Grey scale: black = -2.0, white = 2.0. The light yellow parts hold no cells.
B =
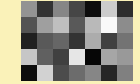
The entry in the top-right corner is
-1.3
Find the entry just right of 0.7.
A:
-1.0
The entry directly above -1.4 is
0.6
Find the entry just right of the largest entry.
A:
0.2
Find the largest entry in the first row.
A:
1.2
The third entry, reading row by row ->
0.1
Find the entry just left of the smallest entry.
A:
1.6
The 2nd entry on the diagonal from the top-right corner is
1.9
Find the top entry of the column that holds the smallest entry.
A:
-1.8
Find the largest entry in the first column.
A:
1.1

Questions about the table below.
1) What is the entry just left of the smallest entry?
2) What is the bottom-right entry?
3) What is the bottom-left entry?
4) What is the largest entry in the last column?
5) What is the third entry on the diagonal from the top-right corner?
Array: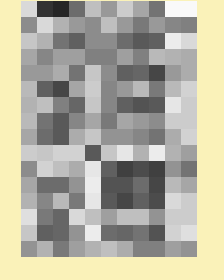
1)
-1.2
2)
0.3
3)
0.3
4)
1.9
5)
-0.5

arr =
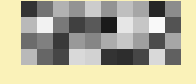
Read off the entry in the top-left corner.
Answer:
-1.2
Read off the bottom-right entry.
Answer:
-0.5
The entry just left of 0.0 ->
-0.3
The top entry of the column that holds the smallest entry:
0.3
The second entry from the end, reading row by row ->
1.4
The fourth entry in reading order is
0.3
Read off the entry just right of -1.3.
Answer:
-0.9
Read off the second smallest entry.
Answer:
-1.4
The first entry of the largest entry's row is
0.9
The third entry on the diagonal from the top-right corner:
0.5
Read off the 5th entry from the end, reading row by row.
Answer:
-1.2
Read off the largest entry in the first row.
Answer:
1.2

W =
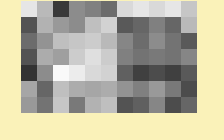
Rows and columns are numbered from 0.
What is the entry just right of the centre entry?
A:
0.0
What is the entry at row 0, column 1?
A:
0.9
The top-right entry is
1.1
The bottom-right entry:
-0.4
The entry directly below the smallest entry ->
0.6
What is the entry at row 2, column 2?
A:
1.0
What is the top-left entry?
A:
1.6
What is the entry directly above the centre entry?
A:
0.9
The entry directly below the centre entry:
1.3
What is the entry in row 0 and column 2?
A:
-1.1
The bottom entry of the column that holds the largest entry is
1.1
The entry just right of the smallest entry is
0.2
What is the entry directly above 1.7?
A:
1.2
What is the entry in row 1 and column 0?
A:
-0.7
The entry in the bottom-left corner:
0.4
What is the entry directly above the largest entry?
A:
0.5

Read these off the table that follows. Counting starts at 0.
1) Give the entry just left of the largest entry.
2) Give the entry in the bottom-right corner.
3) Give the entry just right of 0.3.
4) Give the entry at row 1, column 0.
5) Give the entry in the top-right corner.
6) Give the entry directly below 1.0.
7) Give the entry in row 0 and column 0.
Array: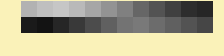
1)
1.0
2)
-0.9
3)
0.0
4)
-1.6
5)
-1.4
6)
-1.7
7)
0.8

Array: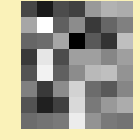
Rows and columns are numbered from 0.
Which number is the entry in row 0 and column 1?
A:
-1.6
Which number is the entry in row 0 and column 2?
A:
-0.8
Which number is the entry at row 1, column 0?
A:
0.6
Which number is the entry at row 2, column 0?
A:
-0.4
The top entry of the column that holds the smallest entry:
-1.0
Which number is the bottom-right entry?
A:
-0.2
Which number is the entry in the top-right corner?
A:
0.7
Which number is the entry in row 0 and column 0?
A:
-0.9
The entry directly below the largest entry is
-0.3
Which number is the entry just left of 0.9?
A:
0.2
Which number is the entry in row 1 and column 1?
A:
2.0
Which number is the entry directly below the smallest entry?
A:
0.5
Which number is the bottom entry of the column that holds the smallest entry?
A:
1.7
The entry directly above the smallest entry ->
0.2
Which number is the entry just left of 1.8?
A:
-0.7
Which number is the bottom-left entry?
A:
-0.3
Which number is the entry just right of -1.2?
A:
1.0

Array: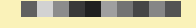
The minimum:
-1.5
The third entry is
0.2
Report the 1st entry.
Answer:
-0.5

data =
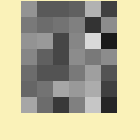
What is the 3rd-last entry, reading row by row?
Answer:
0.0
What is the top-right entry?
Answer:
-1.0
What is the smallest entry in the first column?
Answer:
-0.4
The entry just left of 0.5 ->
-0.1
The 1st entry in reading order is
0.3
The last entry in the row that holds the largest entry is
-1.6
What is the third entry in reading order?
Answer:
-0.6
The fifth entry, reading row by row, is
0.8
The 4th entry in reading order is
-0.5
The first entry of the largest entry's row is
0.3
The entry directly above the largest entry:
-1.2
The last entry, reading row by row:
-1.4
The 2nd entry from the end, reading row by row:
1.1
